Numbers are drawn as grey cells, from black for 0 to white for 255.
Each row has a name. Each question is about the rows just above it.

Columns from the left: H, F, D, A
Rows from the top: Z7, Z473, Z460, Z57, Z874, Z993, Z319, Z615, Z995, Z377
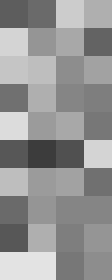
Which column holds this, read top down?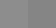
D
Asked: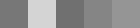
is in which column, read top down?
A
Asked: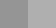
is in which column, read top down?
F
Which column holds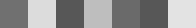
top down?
H
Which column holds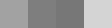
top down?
A
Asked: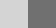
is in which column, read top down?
A

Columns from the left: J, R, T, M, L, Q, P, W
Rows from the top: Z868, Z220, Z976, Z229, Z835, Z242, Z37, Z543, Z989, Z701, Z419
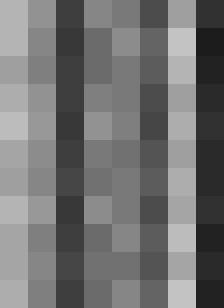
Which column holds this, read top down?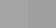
J
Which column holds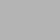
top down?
J
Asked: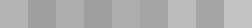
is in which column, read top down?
P

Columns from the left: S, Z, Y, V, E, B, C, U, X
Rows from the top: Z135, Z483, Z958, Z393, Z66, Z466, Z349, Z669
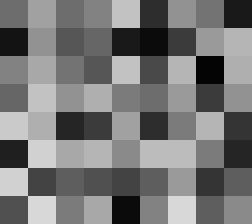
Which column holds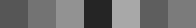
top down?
Y
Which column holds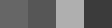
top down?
V
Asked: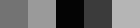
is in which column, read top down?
U

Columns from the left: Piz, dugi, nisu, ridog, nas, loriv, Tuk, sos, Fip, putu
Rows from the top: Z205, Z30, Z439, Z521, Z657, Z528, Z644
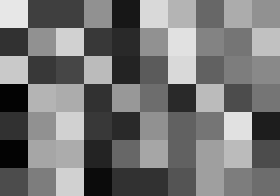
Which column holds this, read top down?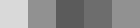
loriv
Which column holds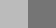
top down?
sos
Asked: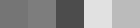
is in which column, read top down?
Fip
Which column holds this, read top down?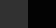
Piz
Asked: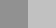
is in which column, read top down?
putu

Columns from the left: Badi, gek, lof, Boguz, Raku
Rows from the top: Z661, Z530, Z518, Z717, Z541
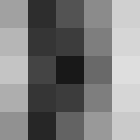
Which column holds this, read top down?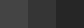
gek
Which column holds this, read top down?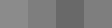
Boguz
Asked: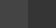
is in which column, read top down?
gek
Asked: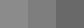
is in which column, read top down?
Boguz
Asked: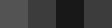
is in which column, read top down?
lof
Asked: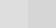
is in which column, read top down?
Raku
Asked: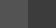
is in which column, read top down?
lof

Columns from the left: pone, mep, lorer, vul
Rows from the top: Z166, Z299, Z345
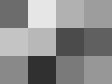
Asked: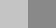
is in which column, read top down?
pone
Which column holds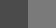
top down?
lorer

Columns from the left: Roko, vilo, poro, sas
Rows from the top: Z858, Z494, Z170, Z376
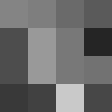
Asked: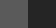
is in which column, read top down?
sas
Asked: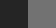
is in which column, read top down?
sas
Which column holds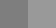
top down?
vilo

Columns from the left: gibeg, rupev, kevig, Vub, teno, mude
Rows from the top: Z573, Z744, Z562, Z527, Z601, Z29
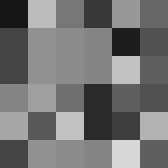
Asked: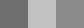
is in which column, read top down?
kevig
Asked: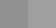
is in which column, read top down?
rupev
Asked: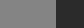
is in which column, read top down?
Vub
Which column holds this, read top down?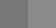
kevig
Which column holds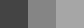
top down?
gibeg

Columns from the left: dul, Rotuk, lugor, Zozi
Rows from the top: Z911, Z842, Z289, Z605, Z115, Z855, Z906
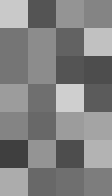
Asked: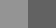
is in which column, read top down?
lugor
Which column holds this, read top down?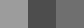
lugor
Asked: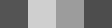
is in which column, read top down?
lugor
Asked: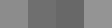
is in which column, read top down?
Rotuk
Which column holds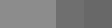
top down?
Rotuk

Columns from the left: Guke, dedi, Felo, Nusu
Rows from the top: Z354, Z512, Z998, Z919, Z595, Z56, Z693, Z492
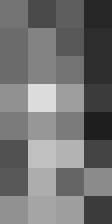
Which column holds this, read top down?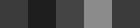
Nusu
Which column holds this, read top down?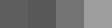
Felo
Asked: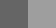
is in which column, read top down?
Felo

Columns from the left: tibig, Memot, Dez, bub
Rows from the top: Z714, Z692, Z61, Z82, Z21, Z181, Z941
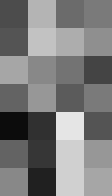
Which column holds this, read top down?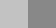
Memot
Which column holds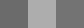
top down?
Dez
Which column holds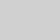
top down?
Dez
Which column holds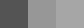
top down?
bub
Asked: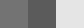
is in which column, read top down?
Dez
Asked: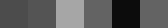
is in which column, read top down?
tibig

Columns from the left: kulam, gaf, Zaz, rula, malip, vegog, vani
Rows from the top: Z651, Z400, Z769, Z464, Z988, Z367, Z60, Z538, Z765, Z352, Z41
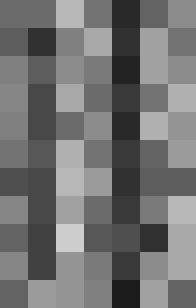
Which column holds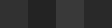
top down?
malip
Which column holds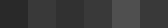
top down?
malip

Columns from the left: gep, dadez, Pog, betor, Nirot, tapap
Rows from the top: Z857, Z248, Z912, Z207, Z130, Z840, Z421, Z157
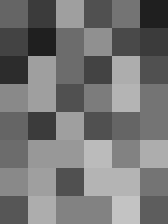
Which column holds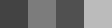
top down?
betor
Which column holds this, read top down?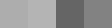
Nirot

